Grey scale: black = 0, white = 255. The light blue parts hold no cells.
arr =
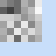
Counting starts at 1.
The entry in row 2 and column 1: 93
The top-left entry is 149
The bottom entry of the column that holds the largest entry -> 176
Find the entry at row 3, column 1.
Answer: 206
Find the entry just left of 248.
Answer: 190
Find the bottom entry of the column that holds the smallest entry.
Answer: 218
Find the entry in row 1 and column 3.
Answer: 107
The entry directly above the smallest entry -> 122
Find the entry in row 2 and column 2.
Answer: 65
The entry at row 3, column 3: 190

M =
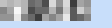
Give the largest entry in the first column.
193
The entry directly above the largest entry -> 193
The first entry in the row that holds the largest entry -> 134
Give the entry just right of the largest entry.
180
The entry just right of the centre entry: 180
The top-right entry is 148
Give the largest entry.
247
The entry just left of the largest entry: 164
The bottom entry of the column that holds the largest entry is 232
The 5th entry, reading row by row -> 105
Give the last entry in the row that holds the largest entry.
164
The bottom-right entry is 134

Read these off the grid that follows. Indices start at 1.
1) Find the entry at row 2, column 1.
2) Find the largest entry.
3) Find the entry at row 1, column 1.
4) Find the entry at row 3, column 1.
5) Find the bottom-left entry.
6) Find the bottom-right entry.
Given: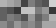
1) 97
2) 208
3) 179
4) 97
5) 139
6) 166

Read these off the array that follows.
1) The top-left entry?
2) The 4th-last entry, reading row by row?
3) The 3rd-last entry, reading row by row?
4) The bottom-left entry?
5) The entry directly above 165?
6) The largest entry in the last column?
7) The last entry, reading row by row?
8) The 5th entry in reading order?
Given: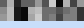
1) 97
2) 67
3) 126
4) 152
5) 177
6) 152
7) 51
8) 97

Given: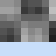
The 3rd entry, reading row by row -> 135
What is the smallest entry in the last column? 31
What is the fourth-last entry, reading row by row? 148
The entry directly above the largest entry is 174
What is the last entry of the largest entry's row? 190
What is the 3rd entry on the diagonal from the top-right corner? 96
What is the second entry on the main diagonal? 161
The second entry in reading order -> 148
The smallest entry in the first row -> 71

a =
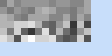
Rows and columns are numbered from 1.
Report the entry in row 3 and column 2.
165
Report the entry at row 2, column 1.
150
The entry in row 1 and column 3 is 134
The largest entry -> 254
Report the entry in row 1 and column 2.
165
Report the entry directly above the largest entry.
55
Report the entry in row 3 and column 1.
180
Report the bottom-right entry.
83
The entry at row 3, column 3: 134
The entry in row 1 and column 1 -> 122
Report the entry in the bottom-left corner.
223
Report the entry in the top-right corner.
165
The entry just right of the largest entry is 210
